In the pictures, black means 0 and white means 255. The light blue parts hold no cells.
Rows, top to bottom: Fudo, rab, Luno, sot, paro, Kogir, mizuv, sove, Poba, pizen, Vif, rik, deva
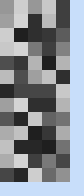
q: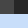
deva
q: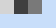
rik
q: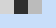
rab
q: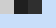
Luno
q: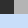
sove
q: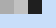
pizen

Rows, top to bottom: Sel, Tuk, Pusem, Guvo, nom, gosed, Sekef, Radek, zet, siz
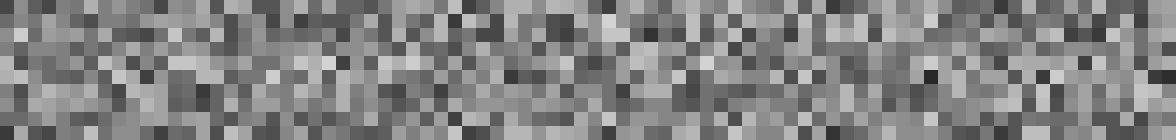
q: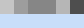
siz
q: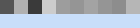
gosed
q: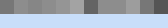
Guvo
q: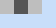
Radek
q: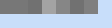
Guvo
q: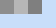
gosed
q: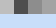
Radek

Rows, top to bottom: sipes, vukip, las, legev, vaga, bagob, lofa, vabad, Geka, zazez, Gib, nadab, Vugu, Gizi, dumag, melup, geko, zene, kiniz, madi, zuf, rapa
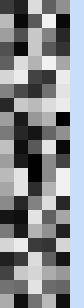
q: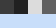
sipes
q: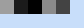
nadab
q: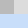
vabad
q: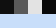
Gib

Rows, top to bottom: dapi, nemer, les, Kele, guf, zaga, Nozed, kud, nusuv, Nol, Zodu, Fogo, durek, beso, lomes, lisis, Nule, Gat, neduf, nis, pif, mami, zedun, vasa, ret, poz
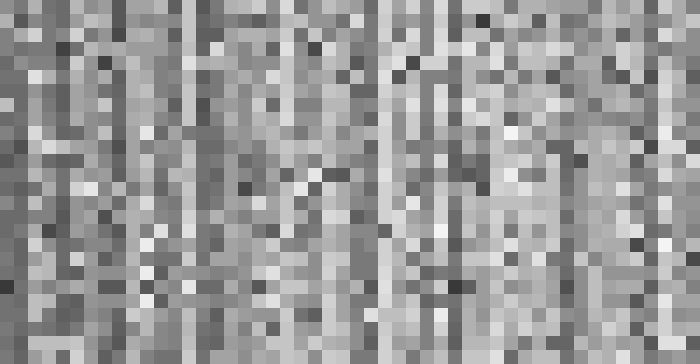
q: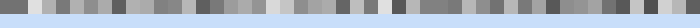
zaga
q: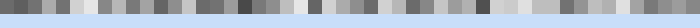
beso
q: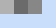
Nozed
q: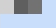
lisis
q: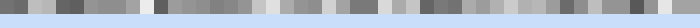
mami
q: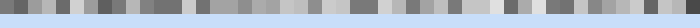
neduf

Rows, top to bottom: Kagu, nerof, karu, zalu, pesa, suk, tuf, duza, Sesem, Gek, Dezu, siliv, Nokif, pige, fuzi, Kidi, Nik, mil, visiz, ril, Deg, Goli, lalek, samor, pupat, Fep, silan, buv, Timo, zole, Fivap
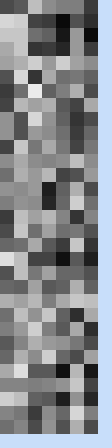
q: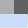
Deg
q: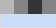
Kidi
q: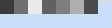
tuf
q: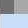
mil

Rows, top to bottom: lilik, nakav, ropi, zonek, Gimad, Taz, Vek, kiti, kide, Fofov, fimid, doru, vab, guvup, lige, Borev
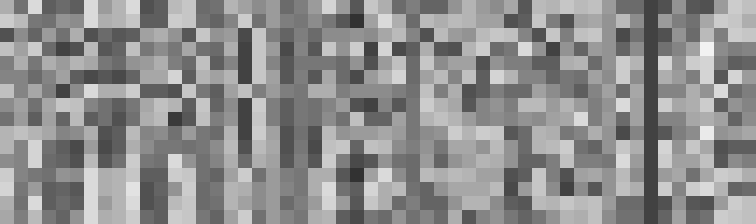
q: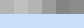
kide
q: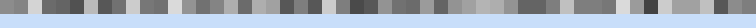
doru
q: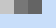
Borev
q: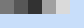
nakav

